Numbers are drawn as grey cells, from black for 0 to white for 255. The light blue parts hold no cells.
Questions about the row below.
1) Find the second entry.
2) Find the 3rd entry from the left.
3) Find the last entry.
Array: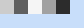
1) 95
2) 245
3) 44

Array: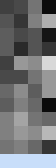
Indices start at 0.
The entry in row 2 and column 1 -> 73
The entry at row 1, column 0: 84
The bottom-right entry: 53
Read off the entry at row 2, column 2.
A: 84
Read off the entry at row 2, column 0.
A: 93
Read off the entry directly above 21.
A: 175
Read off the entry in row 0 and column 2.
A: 116
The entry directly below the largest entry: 152
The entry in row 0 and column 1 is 73
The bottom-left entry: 116
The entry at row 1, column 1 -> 53
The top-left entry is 64

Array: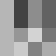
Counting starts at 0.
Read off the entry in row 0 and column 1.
66
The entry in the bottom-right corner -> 172
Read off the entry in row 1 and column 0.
182
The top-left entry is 182
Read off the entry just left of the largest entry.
150

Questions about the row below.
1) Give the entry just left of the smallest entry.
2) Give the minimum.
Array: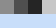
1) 79
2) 37

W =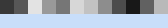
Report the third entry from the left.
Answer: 227
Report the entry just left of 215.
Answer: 118
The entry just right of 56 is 87
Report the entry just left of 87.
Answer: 56

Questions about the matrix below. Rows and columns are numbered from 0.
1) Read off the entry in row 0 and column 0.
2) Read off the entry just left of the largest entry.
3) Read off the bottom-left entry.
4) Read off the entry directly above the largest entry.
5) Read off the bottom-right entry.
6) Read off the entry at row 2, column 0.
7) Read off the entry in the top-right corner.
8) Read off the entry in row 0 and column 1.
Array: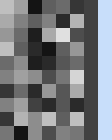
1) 191
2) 170
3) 118
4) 42
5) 65
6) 151
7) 65
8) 160

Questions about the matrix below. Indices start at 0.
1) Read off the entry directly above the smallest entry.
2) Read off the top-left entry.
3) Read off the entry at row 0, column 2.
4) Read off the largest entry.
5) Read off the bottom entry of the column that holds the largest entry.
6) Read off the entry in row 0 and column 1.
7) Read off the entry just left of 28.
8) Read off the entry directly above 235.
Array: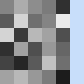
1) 111
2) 132
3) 141
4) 235
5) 28
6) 172
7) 123
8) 48

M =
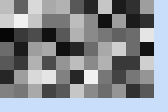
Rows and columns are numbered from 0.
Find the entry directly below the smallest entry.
108
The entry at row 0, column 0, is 189
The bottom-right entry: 88
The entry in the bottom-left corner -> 129
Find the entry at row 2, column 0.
6
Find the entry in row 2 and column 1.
57
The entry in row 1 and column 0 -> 207
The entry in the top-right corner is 158
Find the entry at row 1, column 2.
198
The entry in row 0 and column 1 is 97
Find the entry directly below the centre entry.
189
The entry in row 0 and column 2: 217

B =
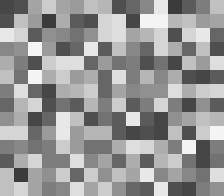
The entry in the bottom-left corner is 192
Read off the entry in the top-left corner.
70
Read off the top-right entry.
192
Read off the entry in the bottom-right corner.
144
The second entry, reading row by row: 79
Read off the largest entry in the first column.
232
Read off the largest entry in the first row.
232
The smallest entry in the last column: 79
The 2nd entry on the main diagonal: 192
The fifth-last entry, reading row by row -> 232
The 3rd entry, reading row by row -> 164
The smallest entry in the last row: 70
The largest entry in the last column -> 244

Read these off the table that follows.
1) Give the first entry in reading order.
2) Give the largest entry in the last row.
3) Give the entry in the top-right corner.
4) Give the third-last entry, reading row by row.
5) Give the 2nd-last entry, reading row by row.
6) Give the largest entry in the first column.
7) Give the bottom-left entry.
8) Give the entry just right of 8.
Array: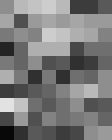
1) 142
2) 154
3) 89
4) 71
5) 142
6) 226
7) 8
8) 48

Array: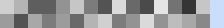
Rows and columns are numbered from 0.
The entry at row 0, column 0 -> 208
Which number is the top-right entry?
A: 198
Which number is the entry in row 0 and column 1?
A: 180
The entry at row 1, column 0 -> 156
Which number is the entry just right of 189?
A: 168
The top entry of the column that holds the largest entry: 228
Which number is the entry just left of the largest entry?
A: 74
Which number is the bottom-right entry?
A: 136
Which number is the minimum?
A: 53
